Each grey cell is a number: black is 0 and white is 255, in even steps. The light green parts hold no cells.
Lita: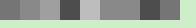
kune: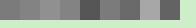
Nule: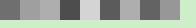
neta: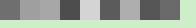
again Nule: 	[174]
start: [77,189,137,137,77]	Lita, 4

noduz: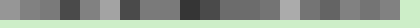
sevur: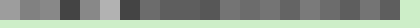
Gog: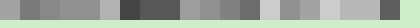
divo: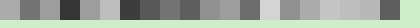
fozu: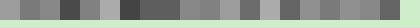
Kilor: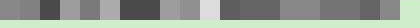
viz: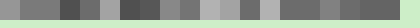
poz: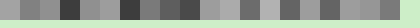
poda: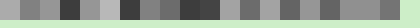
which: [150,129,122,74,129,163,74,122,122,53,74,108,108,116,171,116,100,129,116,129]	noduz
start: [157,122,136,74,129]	fozu, 1
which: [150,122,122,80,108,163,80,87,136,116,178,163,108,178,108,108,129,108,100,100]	viz
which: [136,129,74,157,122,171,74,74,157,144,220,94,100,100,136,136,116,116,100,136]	Kilor

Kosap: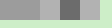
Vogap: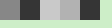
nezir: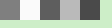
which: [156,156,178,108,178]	Kosap
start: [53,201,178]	Vogap, 2
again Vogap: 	[53]
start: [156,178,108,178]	Kosap, 2
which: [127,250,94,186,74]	nezir

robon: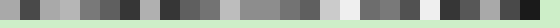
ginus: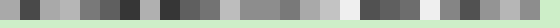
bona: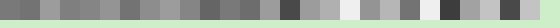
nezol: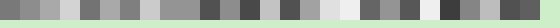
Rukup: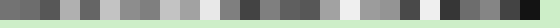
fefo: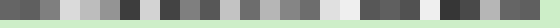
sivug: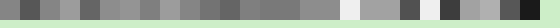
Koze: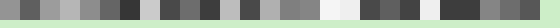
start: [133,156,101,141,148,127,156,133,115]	sivug, 3
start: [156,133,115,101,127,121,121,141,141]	sivug, 9
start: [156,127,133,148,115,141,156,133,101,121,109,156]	bona, 3
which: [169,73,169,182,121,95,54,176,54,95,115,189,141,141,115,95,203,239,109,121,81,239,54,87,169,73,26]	robon

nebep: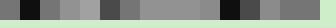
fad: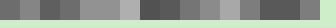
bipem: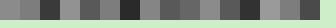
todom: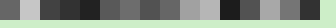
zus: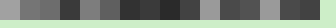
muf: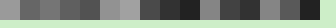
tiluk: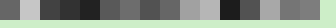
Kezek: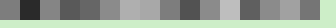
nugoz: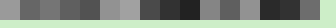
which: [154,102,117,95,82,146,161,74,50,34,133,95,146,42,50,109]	nugoz
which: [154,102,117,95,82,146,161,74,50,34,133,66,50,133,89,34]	muf
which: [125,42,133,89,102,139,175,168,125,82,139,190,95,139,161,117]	Kezek
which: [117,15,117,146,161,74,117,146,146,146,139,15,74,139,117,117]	nebep
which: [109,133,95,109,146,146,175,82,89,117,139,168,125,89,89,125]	fad
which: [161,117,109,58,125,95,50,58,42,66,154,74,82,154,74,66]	zus
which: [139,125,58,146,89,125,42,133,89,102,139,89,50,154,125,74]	bipem

